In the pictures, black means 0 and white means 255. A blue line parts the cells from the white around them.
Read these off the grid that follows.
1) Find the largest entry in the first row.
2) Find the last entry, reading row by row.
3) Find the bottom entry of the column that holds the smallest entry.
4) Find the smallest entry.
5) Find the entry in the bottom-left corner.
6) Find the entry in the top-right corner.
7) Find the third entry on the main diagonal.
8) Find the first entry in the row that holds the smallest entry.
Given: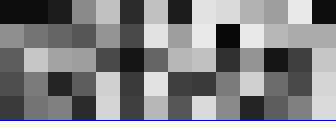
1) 234
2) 218
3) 137
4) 6
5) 57
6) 13
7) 164
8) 143

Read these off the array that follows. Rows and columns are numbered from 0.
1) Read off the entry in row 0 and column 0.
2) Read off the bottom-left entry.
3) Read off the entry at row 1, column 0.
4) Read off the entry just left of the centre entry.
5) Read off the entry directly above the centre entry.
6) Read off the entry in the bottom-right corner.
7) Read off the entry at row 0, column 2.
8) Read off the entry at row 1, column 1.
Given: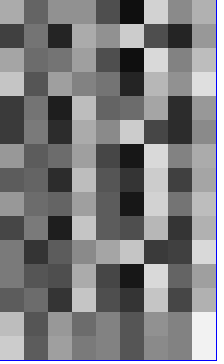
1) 171
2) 204
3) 64
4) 189
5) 70
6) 242
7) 145
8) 116

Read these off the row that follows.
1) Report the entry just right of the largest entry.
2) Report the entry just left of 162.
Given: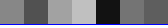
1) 18
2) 81
